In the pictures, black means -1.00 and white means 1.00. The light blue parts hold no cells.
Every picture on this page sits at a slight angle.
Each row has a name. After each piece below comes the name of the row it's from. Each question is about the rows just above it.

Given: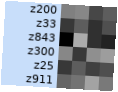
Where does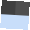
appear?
z25
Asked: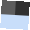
z33
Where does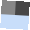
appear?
z200

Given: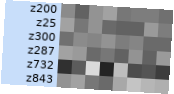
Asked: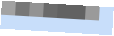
z25
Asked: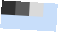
z732
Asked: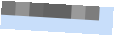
z25
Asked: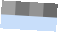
z25

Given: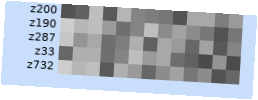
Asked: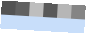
z200
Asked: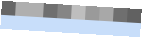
z33
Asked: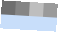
z33
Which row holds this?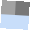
z732
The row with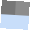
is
z732
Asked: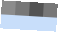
z190
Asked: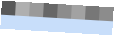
z732

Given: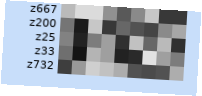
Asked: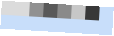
z667
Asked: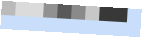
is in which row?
z667

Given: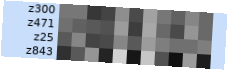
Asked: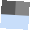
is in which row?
z25
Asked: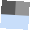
z843

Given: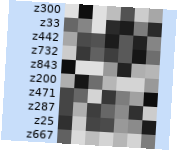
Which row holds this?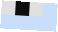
z300
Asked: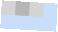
z667
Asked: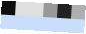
z843
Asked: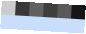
z732
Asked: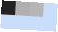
z843

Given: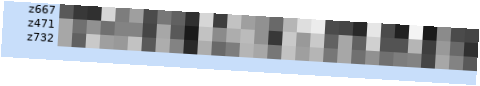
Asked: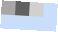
z471
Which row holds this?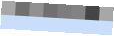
z732
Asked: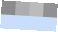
z471
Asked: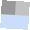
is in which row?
z732
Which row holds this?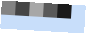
z471
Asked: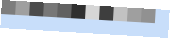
z667

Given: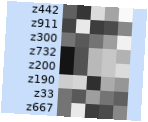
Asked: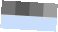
z300
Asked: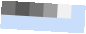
z300

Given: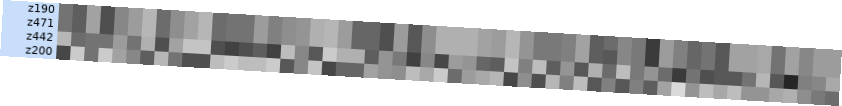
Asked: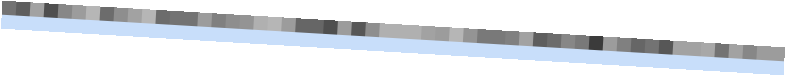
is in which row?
z190
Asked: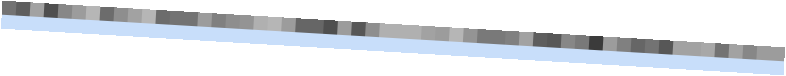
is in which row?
z471

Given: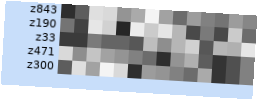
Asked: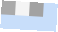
z843
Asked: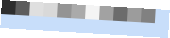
z843
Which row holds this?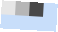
z190
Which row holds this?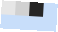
z190
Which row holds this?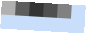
z471
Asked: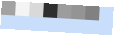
z300

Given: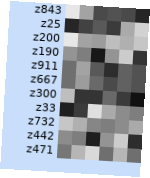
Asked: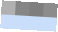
z732
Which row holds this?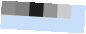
z442
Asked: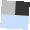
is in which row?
z300
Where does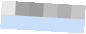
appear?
z200
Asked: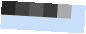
z25
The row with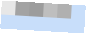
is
z200

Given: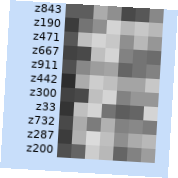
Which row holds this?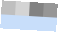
z300
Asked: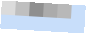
z287
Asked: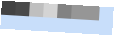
z300
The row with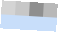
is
z471

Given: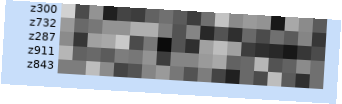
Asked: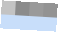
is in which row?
z300
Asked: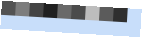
z843
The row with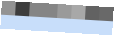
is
z911
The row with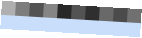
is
z732
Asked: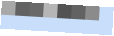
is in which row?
z911

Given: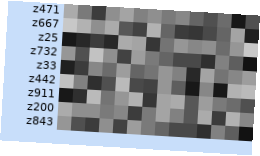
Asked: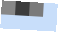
z200
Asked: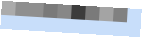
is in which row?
z200
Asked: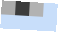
z200
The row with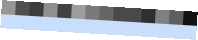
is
z843

